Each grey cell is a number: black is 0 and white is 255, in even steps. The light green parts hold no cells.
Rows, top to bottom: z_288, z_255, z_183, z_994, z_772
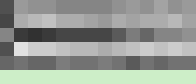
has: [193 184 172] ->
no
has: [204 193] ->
yes
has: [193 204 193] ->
yes
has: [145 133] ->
yes

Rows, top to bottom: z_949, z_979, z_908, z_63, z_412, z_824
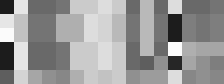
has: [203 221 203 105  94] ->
yes
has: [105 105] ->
yes
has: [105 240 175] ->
no
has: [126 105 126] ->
no
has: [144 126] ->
yes

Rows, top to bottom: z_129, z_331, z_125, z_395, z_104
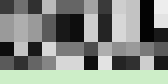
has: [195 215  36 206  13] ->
no
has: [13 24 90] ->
no
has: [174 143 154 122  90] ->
yes
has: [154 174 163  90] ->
no

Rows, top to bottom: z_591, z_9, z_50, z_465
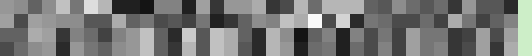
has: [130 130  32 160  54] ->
yes
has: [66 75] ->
no

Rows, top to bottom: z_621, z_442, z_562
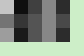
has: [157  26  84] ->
yes
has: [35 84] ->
no
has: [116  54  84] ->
yes
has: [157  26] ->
yes
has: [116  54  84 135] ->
yes
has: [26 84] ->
yes

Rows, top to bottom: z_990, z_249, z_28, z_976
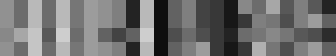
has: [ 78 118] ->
no
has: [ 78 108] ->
yes
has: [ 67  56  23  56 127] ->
yes

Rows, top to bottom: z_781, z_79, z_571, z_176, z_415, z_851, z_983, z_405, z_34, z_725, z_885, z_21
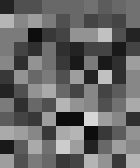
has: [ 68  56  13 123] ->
no
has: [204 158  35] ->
yes
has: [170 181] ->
yes

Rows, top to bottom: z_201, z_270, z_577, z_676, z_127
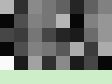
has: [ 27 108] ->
yes
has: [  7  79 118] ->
no
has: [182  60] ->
no
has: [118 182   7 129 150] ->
yes
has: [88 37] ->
no
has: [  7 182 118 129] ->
no
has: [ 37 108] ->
no

